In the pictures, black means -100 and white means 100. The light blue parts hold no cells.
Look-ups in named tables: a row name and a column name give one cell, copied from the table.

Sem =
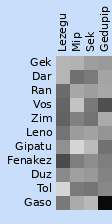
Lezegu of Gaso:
-5
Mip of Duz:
25
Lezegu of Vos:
-21
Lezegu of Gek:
42
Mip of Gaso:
34
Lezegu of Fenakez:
-41
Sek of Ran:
24
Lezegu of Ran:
-15
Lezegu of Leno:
-9
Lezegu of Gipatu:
13
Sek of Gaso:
45
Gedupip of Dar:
29
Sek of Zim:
-10
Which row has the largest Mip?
Gipatu

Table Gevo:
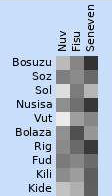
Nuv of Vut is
84
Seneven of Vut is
5
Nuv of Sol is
74
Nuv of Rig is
8
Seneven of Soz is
-18
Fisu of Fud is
5
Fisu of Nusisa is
-13
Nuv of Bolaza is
13
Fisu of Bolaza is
-37
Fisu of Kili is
23
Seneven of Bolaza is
18

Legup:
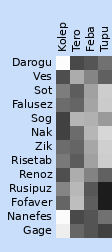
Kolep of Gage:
87
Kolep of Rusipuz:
4
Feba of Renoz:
3
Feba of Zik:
30
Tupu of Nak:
69
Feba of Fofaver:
-26
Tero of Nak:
-15
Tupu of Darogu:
-11
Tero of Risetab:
-28
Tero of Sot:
-27
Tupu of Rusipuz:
-78

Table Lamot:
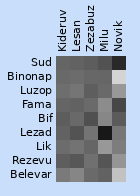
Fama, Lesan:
-23
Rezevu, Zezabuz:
-12
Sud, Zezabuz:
-27
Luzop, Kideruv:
-14
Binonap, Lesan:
-15
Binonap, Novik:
66
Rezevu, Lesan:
-32
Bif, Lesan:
-18
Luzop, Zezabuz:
-26
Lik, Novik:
-2
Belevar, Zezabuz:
-17
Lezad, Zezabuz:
-9
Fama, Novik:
-44

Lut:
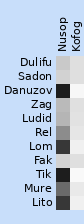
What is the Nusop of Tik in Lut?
-77
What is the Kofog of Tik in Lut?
95
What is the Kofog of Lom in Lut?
88
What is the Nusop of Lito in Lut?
-57
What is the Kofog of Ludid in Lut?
77
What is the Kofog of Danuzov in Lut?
94
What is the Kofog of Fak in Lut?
75
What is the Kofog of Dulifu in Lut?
75
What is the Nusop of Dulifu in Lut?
58
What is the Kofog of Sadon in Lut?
75

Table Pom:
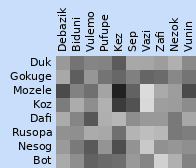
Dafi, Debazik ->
34
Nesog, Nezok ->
18
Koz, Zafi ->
24
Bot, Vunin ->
2
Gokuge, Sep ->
0
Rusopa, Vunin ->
-1
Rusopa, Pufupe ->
32
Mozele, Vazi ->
72
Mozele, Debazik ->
-41
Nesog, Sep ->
15
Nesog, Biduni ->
-4
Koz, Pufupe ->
39
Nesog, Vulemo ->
-30
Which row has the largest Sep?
Rusopa

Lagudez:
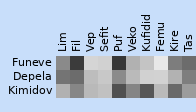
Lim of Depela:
-9
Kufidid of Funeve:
54
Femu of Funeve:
82
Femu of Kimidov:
46
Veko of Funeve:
39
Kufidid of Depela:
64
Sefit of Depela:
57
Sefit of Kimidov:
51
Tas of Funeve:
-15
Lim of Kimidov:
39

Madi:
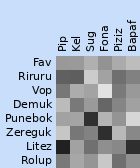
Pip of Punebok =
27
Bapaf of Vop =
20
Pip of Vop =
-7
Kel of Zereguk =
-7
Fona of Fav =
15
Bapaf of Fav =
48
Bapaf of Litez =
-64
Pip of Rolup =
-5
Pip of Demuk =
47
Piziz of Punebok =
16

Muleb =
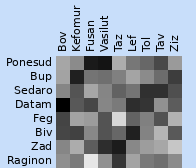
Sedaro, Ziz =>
-38
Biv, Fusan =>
7
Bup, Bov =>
28
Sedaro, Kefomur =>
-34
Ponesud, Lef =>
-7
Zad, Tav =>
31
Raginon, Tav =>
-13
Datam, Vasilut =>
5
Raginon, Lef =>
28
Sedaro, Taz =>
-23
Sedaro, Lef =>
-9
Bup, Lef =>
29
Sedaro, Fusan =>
30
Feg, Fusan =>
22

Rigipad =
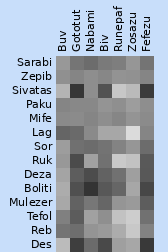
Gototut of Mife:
9
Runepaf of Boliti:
-20
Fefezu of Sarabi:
-9
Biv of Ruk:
-11
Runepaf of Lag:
31
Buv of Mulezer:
32
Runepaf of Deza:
-11
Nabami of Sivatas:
11
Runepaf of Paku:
12
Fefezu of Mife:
9
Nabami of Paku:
7
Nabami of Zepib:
11
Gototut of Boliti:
-37
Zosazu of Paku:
23
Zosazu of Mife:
16
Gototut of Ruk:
-41
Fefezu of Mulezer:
-27
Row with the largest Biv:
Lag

